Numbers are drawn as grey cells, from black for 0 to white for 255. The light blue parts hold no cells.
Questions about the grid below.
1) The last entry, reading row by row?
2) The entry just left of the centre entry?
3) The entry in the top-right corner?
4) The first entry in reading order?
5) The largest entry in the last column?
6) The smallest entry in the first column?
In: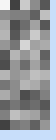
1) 150
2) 150
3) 87
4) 245
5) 191
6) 65

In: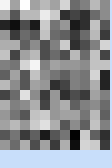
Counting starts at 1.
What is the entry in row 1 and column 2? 162
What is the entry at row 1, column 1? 244
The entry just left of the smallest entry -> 117
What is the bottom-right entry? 58
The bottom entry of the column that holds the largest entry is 174
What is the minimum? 2
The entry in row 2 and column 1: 174
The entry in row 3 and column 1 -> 35
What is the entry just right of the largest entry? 162
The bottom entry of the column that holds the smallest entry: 14
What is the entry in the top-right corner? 140
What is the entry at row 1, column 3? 254
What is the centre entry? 117
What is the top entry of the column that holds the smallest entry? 107
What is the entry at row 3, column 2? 14
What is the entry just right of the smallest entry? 203
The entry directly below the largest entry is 185
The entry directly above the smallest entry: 140

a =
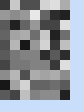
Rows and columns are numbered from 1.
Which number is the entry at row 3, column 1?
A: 90
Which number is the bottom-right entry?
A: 33
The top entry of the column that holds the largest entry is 79
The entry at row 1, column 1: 56
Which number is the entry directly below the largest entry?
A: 152
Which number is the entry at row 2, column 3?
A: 152
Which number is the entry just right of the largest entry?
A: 100
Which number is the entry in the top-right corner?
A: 172
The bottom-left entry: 90
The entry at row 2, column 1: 152
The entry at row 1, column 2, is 200
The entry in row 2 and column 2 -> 140
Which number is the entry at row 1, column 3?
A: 79

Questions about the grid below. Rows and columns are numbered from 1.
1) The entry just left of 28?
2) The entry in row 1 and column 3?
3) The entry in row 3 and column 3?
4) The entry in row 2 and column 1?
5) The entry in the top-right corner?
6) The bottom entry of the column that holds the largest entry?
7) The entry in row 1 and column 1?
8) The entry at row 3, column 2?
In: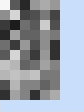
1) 58
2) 39
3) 111
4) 142
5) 152
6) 48
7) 246
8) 28

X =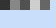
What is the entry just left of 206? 81
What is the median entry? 102

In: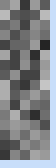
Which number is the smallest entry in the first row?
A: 55
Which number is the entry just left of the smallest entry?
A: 154
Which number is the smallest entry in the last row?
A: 55
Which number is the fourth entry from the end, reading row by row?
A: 133
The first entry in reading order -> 133
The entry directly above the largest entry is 164
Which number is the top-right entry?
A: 91
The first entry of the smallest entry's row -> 67
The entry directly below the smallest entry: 174
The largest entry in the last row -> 164
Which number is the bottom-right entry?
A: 154
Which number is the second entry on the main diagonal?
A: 91
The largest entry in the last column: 197
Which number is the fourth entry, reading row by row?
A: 154
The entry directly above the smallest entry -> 110
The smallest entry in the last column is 36
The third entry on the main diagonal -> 67
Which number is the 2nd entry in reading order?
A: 164
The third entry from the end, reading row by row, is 101

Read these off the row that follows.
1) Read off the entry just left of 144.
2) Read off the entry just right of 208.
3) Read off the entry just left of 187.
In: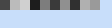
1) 58
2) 29
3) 70

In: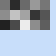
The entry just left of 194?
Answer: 141
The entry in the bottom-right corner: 94
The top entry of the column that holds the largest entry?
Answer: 106

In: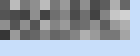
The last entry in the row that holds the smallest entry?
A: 164
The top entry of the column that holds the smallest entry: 93
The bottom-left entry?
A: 54
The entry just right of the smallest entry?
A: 154
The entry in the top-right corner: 102
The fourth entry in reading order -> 143
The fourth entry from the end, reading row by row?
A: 154
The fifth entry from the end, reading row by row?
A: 175
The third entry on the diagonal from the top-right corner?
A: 93
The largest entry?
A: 210
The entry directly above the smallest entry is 143

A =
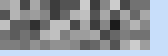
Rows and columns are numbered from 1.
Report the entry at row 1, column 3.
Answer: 71
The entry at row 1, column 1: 157
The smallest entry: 27
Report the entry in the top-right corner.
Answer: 114
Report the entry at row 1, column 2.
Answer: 180
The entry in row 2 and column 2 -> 180
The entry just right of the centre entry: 168
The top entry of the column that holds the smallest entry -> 204
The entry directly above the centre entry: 180
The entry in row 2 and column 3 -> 145
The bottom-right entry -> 157
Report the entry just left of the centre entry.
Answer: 192
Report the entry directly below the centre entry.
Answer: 157
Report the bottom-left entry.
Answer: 126
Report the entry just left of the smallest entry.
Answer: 135
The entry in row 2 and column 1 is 83
